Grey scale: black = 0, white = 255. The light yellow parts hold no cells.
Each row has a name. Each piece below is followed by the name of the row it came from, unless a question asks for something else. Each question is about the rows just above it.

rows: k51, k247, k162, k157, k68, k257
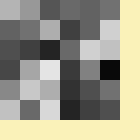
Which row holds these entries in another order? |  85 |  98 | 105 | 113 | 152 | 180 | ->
k51
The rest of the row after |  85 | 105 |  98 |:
| 113 |
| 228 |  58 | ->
k157
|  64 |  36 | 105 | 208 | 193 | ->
k162
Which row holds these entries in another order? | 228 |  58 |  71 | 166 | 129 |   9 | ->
k157
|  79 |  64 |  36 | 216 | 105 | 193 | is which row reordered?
k257
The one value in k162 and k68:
| 79 |

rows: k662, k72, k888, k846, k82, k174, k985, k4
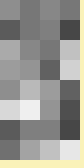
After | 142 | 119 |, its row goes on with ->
| 135 | 119 |
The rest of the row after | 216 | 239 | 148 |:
| 79 |
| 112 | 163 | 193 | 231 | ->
k4
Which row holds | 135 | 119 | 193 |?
k888
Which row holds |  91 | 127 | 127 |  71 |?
k985
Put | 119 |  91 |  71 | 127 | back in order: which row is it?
k72
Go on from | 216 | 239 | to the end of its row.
| 148 |  79 |

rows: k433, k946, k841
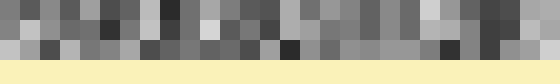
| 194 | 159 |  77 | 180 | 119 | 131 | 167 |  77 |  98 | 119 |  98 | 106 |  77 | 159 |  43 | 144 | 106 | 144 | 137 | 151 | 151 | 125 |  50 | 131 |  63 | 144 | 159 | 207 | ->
k841
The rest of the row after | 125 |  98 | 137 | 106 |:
| 180 | 173 | 131 |  63 |  69 | 187 | 167 |

